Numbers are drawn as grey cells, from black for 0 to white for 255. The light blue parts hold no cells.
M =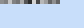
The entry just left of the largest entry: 44
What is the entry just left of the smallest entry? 85
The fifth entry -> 116
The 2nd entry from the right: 143

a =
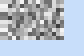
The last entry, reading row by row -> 114
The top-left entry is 202
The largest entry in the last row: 244
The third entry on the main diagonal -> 202
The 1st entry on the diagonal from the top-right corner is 172
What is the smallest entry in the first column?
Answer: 114
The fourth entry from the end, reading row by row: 143
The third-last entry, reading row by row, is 172
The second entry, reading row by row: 202
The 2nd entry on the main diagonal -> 244
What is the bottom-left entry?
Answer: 188
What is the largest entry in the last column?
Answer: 244
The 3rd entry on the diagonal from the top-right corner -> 202

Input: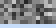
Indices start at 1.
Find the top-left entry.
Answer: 151
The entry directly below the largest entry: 108
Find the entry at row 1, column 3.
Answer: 122
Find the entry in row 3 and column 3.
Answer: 182
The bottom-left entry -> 136
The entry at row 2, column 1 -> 81
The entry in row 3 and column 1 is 151
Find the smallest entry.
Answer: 37
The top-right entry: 166
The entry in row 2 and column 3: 151
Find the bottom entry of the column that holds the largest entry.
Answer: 81
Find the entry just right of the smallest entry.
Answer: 81
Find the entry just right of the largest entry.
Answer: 166

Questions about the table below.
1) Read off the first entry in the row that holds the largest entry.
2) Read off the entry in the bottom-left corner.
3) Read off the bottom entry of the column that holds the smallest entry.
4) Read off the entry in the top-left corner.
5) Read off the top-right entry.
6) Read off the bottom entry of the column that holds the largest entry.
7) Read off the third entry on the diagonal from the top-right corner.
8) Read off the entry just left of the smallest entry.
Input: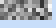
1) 94
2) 94
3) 37
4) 221
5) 221
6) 181
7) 193
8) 167

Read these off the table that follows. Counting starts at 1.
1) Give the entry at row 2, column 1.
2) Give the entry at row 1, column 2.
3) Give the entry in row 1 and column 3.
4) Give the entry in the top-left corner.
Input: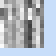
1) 226
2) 144
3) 172
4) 226

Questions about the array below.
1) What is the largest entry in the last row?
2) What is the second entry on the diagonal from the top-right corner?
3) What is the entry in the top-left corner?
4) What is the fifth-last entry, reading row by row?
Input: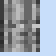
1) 186
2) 186
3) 60
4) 159

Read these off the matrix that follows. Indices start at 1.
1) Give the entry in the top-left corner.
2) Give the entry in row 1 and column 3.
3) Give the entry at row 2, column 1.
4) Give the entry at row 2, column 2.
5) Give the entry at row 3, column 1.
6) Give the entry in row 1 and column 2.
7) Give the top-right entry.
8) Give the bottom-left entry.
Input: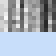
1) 221
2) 135
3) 207
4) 221
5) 207
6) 221
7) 67
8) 191
